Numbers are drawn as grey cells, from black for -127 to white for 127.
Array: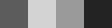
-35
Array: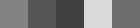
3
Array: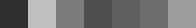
-80
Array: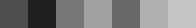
-48
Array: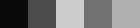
-117
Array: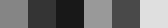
5
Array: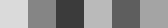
90
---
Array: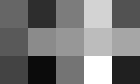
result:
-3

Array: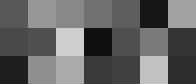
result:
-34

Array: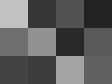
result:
-73

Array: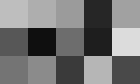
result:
27

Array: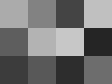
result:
2

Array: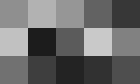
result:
22
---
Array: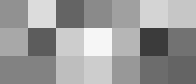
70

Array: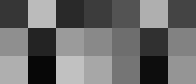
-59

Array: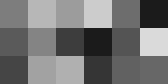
-100

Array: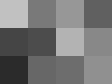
-31

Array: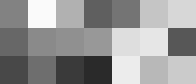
87

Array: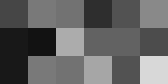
9
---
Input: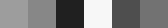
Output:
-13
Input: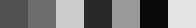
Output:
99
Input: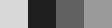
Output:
26
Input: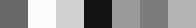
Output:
53
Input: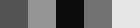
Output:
103
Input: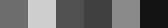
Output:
-107
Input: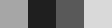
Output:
89
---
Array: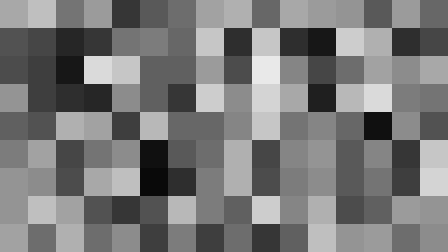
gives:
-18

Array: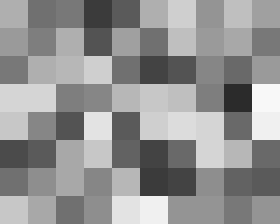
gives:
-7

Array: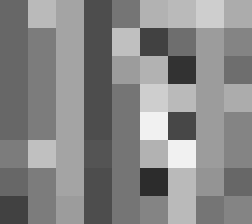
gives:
-10

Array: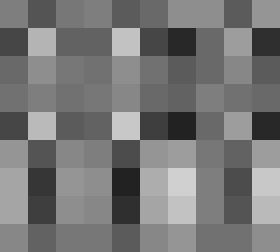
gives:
-14

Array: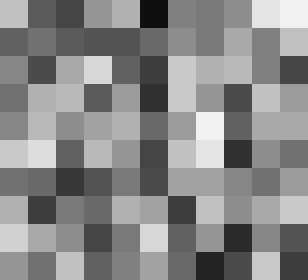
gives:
73

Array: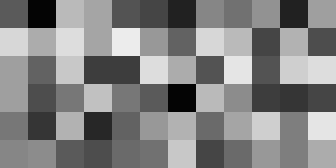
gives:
-1

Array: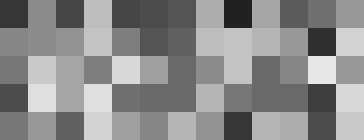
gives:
-51

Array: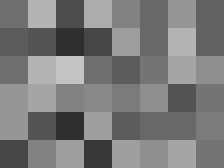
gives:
37

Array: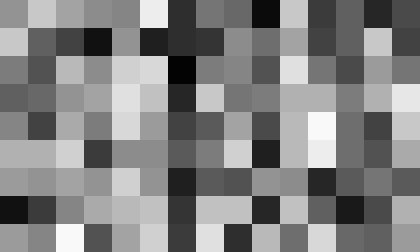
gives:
-31
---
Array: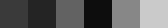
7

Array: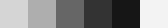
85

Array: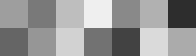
90

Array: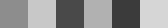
72

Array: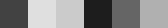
75

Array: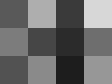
46

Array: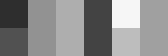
61
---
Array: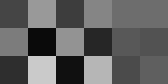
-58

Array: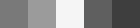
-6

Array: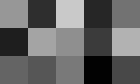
23

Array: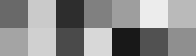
-22

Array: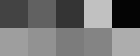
-60

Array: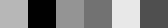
55

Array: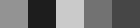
19

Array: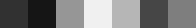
-78

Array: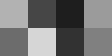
50
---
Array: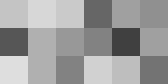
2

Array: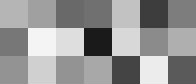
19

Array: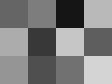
-14

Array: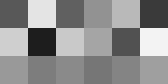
10

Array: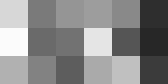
-34

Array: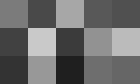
-96

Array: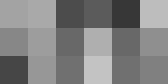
-15

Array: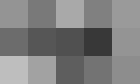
-33

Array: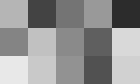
18
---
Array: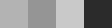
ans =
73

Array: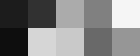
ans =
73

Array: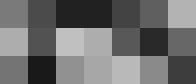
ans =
17

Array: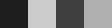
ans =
-64

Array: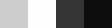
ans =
-74

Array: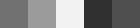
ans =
114

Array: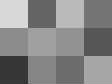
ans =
-18

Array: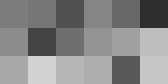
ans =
54
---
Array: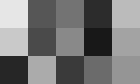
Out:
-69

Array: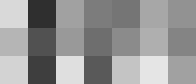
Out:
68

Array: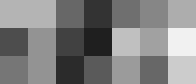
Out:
27

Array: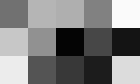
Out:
-71

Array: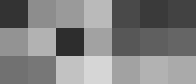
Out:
34

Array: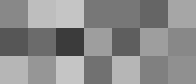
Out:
54
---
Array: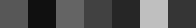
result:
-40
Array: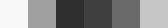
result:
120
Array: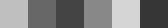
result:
63
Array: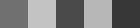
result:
-15
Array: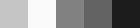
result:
69
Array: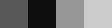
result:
-39
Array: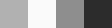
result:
49
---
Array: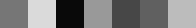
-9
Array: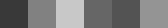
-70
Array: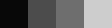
-119
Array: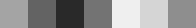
36
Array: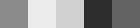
11
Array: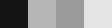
-106
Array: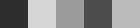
-81
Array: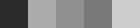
-84
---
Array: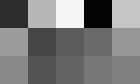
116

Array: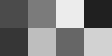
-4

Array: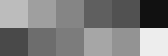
-32

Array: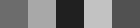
-95

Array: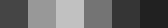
-11

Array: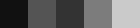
-76
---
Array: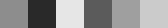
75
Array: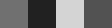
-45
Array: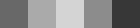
-72
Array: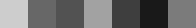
-4
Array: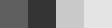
100
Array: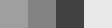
105
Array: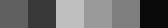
-117
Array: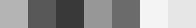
102
